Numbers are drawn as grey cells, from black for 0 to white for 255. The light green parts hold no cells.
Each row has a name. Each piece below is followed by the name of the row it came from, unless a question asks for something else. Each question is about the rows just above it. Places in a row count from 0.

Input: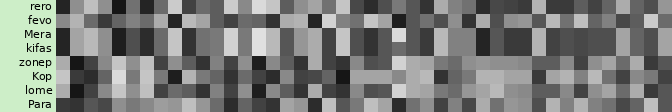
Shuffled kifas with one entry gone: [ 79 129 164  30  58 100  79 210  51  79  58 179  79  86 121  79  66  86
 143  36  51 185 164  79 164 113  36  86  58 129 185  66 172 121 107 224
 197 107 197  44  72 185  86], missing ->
[150]
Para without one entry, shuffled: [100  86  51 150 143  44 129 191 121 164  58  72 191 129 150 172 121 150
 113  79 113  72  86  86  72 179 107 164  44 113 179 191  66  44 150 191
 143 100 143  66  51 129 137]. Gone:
[157]
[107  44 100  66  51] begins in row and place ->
Para, 11
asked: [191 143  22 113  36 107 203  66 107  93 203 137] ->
rero
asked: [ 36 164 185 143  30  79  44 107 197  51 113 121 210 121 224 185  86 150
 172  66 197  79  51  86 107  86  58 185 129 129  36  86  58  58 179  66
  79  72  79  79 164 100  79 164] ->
kifas

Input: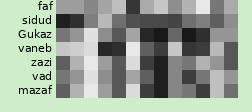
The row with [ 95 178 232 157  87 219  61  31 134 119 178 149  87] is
zazi
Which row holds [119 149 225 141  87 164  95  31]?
vad
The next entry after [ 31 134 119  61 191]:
[111]
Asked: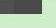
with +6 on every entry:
[86 80 80]

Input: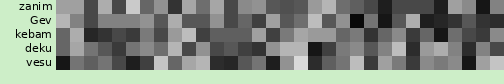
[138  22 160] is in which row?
vesu
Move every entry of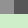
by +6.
[152  93]
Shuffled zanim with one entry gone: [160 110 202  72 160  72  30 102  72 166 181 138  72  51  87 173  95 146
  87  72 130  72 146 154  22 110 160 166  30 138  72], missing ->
[80]
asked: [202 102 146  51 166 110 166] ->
zanim
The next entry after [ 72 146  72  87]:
[64]
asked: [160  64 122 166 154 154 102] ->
kebam

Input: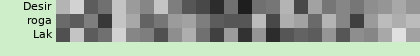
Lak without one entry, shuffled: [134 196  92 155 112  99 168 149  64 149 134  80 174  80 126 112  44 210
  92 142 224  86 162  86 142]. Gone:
[50]
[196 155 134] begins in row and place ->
Desir, 4
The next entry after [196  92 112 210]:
[134]
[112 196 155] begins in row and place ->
Desir, 3

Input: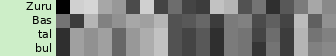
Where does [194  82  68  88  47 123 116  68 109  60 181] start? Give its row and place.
tal, 7
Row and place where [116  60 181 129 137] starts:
bul, 15

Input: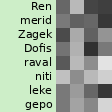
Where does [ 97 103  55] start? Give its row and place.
merid, 1
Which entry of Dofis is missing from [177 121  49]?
[115]
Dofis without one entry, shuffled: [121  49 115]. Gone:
[177]

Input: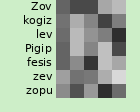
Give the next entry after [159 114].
[120]
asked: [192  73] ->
Pigip
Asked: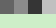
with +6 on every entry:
[106 145  59 198]
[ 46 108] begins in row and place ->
zopu, 3
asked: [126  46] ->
lev
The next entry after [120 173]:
[216]

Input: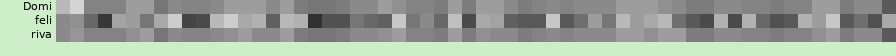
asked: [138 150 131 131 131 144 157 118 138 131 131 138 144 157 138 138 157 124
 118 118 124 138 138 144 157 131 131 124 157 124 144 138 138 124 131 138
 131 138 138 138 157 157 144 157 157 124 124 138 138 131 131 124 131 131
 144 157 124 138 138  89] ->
riva
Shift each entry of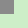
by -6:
[132]
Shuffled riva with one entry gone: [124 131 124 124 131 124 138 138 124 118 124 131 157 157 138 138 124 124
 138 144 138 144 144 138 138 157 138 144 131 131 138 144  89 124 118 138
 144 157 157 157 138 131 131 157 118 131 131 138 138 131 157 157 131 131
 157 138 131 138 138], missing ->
[150]
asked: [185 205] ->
feli
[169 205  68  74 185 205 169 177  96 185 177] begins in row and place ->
feli, 7
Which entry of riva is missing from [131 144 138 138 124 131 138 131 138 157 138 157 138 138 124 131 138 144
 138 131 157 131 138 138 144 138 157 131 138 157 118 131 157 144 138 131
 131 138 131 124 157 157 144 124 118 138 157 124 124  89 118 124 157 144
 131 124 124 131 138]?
[150]

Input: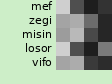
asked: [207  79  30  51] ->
mef
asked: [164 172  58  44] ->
vifo
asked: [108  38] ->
zegi
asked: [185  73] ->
misin
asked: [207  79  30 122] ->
losor
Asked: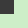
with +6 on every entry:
[64]

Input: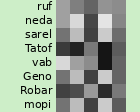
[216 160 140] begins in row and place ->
vab, 0
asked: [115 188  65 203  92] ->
mopi
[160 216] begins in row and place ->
neda, 0
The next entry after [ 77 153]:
[43]

